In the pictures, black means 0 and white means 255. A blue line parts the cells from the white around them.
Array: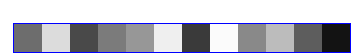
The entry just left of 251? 58
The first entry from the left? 109
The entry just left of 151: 123
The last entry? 19

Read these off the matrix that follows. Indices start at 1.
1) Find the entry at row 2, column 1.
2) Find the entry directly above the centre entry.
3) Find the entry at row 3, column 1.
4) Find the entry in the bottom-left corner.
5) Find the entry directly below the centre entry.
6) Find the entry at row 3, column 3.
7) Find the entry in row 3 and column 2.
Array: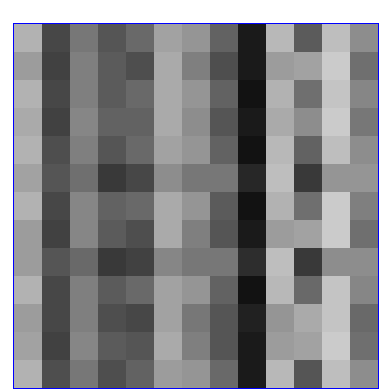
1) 156
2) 119
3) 178
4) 178
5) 127
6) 127
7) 71

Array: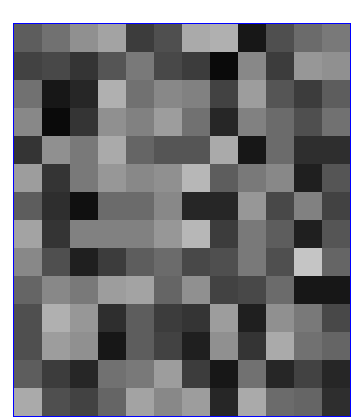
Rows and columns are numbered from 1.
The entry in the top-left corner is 93
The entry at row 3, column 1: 113
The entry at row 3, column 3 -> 38
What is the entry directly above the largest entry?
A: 31
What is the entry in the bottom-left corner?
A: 170
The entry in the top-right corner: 121
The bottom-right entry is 46
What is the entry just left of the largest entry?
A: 79
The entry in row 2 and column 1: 66
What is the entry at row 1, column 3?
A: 144
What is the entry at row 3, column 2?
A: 23
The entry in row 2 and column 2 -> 72
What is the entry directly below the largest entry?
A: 23
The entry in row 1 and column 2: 113
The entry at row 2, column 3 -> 52
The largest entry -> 197
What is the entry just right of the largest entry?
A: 101
